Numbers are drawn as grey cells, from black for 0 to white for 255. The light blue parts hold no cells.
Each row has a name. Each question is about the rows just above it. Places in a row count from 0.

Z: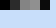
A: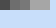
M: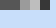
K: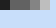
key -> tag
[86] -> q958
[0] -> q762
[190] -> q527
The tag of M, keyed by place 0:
q958
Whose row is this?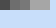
A
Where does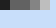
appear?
K

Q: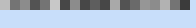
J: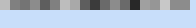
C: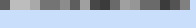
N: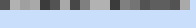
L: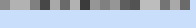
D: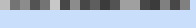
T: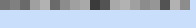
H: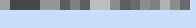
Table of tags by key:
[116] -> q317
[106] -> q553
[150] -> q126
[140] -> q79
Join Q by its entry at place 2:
q79
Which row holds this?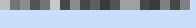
D

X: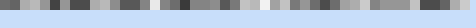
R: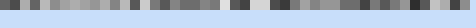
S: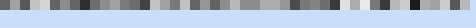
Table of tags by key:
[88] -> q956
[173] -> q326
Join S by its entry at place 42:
q326
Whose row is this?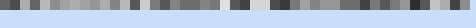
R
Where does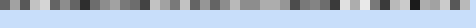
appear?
S
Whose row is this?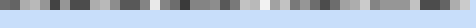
X

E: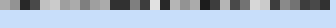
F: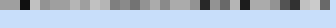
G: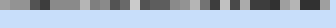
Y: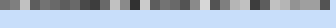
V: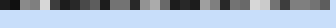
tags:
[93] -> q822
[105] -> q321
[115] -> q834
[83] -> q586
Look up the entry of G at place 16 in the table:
q822
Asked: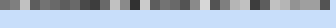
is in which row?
Y
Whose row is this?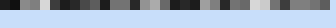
V
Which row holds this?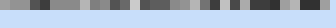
G

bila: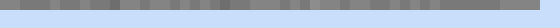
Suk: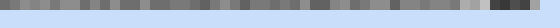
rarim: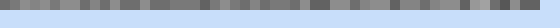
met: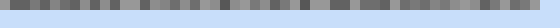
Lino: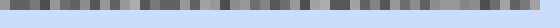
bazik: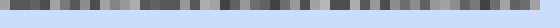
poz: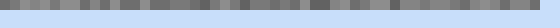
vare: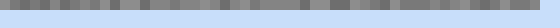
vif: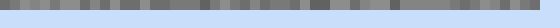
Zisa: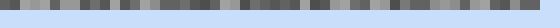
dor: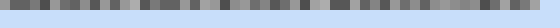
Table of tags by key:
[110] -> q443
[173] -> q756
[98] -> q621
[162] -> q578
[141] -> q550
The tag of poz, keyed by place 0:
q443
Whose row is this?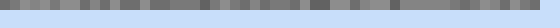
vif
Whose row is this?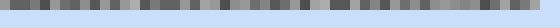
dor
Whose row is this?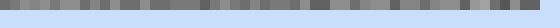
rarim

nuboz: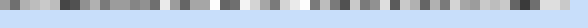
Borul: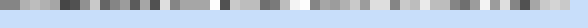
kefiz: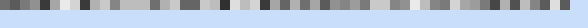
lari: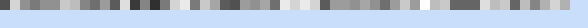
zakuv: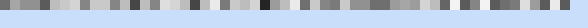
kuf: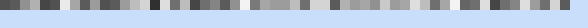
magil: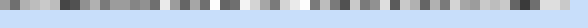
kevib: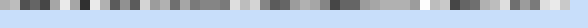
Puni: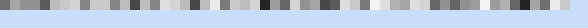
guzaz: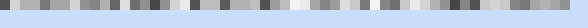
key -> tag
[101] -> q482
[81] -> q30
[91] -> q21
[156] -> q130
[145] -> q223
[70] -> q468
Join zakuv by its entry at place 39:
q130
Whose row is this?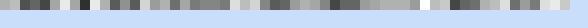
kevib
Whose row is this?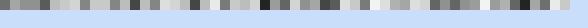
Puni
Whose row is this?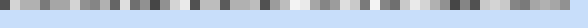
guzaz
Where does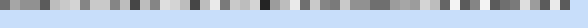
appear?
zakuv

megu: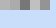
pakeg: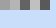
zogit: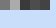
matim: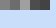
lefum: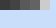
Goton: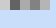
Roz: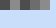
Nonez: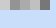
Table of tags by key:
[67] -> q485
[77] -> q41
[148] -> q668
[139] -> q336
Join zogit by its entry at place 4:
q485
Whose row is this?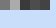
zogit
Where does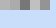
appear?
megu
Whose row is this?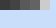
lefum
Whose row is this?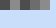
Roz

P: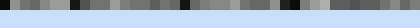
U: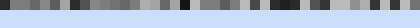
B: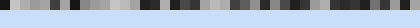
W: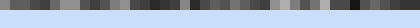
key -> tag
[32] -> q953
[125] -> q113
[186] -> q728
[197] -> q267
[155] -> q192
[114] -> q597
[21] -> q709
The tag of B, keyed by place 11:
q267
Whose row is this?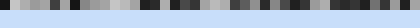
B
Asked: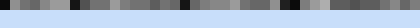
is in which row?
P

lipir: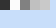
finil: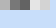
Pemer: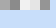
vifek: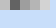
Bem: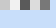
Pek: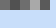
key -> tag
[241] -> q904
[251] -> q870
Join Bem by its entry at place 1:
q904
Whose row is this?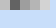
vifek

